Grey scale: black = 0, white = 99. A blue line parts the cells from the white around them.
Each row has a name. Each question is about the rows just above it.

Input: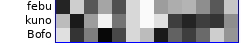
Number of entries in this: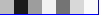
7
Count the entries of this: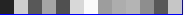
13
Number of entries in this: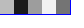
5
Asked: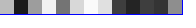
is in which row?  kuno

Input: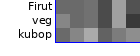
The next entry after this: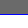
[44]
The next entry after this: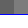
[55]
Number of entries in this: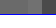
4
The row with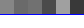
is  veg

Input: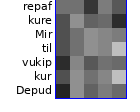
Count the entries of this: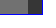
3
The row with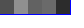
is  kure
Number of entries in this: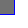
1
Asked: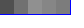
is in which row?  Mir
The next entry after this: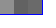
[17]

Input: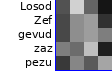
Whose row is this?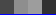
Zef
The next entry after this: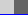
[8]
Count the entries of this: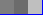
3
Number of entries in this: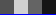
4

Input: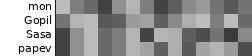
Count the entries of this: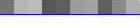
10
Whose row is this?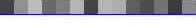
Sasa
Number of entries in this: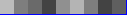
9
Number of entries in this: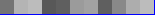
11
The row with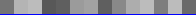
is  Gopil
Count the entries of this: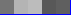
5

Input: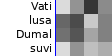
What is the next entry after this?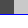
[50]
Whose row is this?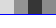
Vati

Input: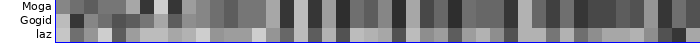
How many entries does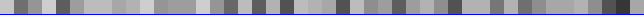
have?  46
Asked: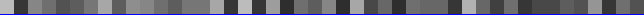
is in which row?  Gogid
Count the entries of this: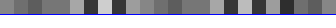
24
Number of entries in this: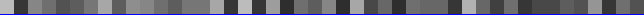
46

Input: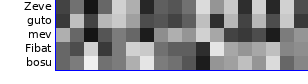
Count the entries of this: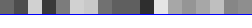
18
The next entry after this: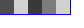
[78]
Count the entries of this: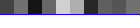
10
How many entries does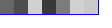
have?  7
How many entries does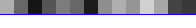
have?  14

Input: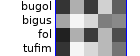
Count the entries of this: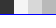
4
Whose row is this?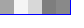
bigus
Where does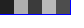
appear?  fol
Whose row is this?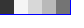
tufim
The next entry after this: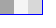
[49]

